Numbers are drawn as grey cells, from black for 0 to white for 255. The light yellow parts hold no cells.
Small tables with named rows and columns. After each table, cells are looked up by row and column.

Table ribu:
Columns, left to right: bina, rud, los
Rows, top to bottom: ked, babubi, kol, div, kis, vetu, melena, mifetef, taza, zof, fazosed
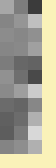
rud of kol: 135
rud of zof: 122
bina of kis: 124
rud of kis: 103
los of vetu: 73
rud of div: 137
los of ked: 59
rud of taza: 108
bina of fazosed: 132
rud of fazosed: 142
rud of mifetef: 101
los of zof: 216

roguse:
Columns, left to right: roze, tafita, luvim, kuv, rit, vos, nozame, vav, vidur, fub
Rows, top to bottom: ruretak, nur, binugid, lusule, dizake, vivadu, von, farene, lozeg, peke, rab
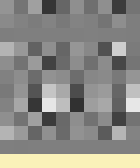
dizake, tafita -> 115
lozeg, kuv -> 59
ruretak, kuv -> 53
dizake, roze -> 142
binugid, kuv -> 127
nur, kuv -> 131
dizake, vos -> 141
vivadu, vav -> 138
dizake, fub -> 117
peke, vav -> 91
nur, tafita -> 130
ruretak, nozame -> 111
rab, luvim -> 127
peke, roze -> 180
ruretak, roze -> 148
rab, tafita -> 126
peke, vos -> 146
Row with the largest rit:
farene

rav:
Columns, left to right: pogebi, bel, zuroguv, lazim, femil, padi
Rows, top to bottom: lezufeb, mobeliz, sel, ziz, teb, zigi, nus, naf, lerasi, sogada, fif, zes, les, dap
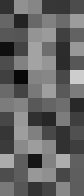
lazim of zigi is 135
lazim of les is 144
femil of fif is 49
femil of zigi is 72
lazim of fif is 138
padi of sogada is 80
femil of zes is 174
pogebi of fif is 59
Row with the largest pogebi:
zes

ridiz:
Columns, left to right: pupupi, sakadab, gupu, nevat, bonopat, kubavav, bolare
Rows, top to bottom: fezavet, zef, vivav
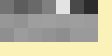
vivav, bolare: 154
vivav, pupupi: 143
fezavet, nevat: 128
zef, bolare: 156
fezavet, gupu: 105
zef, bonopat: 156
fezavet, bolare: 43
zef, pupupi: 151
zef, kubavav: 158
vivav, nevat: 147

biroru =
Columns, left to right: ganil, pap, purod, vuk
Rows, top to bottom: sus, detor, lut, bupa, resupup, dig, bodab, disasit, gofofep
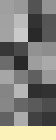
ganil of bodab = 133
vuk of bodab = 50
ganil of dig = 166
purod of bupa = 146
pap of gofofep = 172
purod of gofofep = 65
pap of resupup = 40
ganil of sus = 159
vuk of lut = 87
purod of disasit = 90
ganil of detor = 162
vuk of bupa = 141
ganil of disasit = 135
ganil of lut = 163
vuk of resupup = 170
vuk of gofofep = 54
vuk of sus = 147

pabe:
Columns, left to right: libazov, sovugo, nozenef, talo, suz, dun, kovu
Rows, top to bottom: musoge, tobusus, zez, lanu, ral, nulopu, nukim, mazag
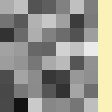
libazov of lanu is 162
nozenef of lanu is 103
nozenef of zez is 174
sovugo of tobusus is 89
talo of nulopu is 55
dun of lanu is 193
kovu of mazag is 190
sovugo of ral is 148
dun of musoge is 192
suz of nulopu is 65
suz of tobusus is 160
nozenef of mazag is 202
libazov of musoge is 172
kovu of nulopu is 143
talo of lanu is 100
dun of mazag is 118
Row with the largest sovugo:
musoge

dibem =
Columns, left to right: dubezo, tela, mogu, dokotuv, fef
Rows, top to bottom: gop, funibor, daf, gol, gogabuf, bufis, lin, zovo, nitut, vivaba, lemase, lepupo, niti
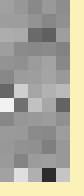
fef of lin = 185
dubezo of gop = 160
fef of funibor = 144
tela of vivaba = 153
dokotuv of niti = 44
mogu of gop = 137
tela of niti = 223

